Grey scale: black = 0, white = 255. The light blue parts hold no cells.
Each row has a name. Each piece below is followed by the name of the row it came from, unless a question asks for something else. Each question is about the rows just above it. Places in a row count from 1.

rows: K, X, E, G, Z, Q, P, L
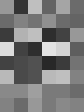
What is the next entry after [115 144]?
[107]
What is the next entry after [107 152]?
[122]
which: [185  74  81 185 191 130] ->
Q
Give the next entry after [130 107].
[152]
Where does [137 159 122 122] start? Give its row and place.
P, 2

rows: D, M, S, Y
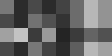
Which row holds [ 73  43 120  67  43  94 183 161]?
Y
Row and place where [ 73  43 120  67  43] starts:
Y, 1

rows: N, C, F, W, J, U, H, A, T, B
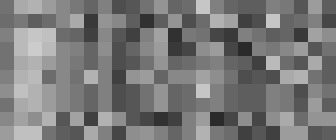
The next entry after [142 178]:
[86]
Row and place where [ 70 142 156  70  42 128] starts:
W, 14
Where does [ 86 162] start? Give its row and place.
T, 5

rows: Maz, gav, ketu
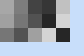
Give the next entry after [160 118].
[82]
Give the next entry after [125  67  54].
[193]
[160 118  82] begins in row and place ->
gav, 1
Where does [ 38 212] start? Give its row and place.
gav, 4
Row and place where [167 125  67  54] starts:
Maz, 1
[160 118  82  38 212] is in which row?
gav

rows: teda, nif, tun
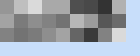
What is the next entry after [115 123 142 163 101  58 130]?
[218]
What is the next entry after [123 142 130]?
[115]
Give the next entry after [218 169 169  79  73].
[51]
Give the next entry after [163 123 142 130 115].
[183]
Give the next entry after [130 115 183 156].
[87]

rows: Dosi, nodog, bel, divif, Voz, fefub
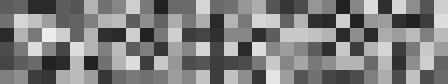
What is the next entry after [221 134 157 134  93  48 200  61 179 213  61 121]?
[200]
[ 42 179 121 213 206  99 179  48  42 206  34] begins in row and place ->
nodog, 16
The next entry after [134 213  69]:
[206]
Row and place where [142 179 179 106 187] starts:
Voz, 24

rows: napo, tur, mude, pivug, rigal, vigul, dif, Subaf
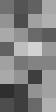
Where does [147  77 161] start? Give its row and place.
tur, 1
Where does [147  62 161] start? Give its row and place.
vigul, 2
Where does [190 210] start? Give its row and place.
pivug, 2
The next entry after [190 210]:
[153]
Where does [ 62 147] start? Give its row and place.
dif, 2

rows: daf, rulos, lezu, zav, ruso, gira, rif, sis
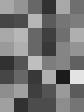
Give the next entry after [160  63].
[84]
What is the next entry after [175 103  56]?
[133]
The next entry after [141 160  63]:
[84]
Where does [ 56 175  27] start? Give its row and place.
gira, 3

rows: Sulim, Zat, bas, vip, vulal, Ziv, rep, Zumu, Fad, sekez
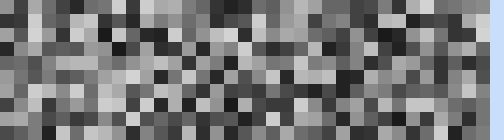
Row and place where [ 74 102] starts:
Fad, 13
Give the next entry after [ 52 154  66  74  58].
[117]
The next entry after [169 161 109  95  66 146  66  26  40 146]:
[190]
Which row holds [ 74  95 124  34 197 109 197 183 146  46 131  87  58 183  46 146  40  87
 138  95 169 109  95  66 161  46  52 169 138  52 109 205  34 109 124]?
sekez

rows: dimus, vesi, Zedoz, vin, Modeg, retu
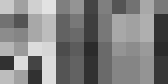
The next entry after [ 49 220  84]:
[98]
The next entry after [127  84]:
[114]
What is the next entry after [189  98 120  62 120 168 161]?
[175]
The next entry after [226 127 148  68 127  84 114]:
[168]
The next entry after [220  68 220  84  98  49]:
[106]

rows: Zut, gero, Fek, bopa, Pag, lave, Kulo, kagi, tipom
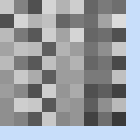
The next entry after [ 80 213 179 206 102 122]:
[110]
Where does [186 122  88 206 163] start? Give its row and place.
Fek, 1
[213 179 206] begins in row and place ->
Zut, 4
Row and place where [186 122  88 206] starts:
Fek, 1

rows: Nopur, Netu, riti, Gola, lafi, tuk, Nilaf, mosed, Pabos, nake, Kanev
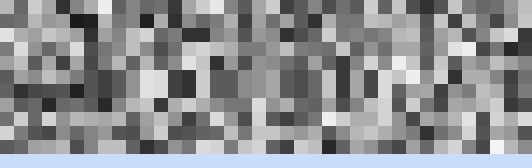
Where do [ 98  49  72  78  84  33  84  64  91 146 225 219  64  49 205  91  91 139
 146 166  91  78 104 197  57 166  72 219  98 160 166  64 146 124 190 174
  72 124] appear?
Nilaf
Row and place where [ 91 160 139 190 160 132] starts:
lafi, 33
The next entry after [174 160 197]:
[182]
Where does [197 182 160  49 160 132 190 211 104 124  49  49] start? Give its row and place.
riti, 4

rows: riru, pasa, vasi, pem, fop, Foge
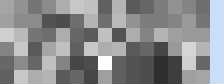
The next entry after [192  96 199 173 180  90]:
[103]
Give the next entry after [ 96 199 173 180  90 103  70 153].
[213]
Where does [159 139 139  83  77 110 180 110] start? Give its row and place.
pasa, 1
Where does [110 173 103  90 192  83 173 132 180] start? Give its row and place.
vasi, 4
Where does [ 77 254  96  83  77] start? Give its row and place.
fop, 7
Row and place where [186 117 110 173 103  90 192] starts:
vasi, 2

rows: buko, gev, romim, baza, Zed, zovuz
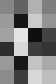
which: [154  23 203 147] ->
gev
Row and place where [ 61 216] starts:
zovuz, 2
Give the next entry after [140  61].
[216]

